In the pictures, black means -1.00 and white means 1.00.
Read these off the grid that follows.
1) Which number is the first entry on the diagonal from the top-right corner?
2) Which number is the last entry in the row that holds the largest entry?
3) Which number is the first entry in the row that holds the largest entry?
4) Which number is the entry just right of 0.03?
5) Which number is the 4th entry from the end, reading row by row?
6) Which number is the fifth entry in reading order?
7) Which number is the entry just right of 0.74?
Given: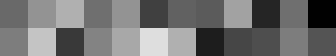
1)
-0.99
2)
-0.34
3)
-0.02
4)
0.32
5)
-0.45
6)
0.15
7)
0.38

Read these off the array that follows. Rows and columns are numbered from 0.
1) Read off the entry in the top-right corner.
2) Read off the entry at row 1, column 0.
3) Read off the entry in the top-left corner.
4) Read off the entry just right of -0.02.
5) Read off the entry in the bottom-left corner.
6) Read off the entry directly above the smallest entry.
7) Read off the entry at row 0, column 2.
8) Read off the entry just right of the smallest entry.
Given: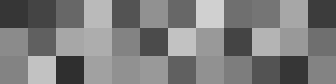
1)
-0.53
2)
0.09
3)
-0.58
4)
-0.35
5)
0.03
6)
0.31
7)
-0.19
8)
0.26

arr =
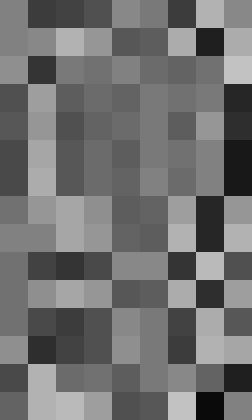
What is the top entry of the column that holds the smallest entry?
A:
0.40
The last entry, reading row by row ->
0.01
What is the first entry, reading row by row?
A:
0.01
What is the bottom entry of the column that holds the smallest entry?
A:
-0.92
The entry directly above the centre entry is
-0.22
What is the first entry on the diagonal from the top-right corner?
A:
0.07
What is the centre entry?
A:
-0.27
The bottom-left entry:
-0.22
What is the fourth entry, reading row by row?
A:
-0.37
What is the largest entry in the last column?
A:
0.52
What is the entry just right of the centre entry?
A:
-0.22
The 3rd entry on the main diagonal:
-0.05
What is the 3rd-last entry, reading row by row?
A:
0.52
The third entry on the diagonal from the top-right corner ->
-0.22
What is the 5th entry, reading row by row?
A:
0.07
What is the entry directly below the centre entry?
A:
-0.22
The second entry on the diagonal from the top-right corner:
-0.76

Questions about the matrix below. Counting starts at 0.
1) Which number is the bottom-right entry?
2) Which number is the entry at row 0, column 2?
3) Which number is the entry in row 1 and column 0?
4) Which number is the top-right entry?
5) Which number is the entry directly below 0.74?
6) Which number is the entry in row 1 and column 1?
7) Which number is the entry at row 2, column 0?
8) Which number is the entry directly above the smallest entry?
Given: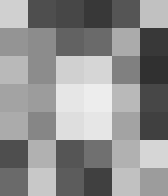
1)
0.22
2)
-0.44
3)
0.16
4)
0.51
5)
-0.33
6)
0.10
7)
0.45
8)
-0.56

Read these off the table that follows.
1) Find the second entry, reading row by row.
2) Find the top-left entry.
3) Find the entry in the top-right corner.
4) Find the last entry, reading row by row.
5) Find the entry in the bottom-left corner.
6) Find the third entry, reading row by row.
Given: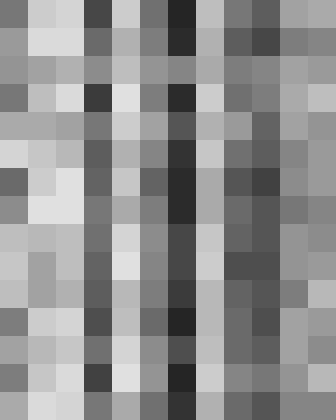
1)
0.60
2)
-0.07
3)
0.33
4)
0.04
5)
0.33
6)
0.66

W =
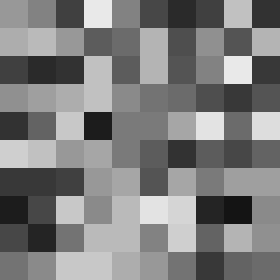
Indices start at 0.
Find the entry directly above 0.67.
0.30
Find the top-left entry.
0.19
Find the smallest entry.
-0.84
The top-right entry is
-0.61
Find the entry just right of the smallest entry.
0.08
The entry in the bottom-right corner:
-0.16
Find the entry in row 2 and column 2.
-0.61
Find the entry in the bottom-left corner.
-0.10
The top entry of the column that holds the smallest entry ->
0.51
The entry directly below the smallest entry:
0.41
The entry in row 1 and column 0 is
0.36
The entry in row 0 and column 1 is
0.02
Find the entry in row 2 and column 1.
-0.67
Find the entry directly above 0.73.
-0.34
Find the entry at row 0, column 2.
-0.50
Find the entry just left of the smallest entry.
-0.72
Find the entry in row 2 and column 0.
-0.50
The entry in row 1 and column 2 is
0.19
